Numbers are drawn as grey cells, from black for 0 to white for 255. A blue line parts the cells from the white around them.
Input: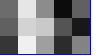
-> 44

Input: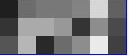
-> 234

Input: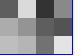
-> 114

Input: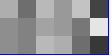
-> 110

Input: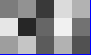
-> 178

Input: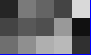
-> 185
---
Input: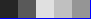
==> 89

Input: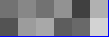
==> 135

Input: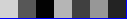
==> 87

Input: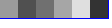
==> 80

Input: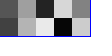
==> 159

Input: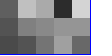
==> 192

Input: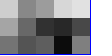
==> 136

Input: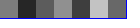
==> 38

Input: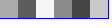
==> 92

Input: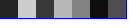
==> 204
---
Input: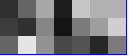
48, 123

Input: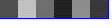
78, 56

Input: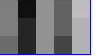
126, 178

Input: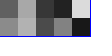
96, 24

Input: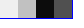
239, 80

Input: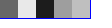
103, 191

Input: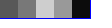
88, 12

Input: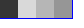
53, 150

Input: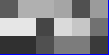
91, 58

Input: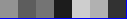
147, 50
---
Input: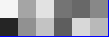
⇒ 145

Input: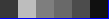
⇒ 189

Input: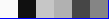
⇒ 16

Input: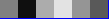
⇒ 15

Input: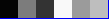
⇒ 124

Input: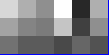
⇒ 91

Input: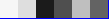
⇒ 222

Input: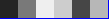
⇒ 121
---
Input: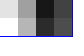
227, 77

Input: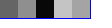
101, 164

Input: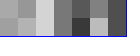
169, 79

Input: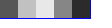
86, 43

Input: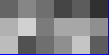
101, 92

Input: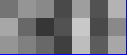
116, 167

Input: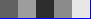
97, 231

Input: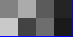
130, 26
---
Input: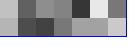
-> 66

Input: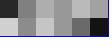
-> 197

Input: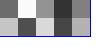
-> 217

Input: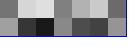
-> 25

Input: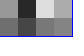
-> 120

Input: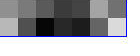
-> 6

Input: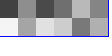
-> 225

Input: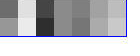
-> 46
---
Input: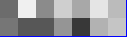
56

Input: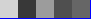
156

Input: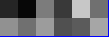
80

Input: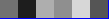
143

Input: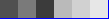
186

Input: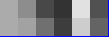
61
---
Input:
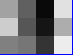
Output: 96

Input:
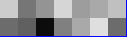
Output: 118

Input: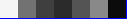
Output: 114

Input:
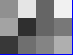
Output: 229

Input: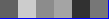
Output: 204

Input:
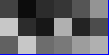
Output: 12

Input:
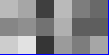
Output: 166

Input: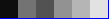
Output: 115
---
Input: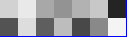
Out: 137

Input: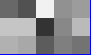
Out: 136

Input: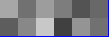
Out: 148

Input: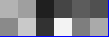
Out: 126

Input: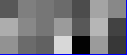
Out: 182

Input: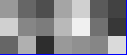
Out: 113

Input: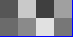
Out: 225

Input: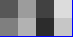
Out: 44
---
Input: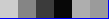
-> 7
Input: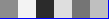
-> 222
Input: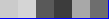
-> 60
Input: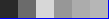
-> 151
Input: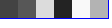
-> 35
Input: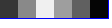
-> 158
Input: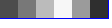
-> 247
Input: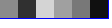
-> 160
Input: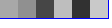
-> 190
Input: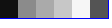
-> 199
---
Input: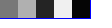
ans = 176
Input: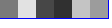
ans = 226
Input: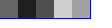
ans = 31
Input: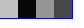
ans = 7
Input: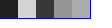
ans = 212
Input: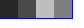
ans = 73
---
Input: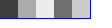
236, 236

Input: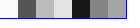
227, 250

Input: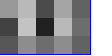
33, 195

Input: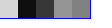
55, 214

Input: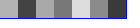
120, 221

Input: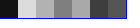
127, 220

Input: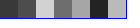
110, 210
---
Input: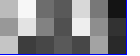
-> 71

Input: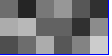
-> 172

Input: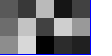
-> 1

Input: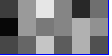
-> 197

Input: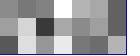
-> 150

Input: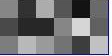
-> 154
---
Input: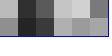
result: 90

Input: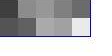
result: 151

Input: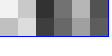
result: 50

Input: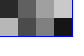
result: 160

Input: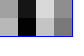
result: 217

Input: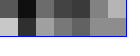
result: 108

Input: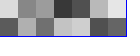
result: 156

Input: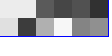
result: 90

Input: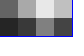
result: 232

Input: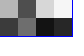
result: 215
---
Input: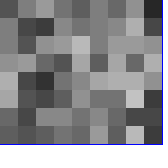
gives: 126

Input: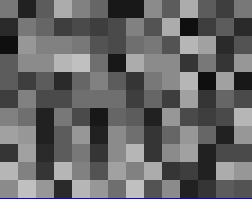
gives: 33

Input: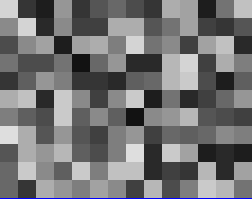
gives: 53

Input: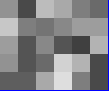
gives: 73

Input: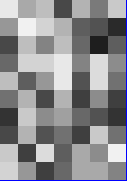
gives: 169
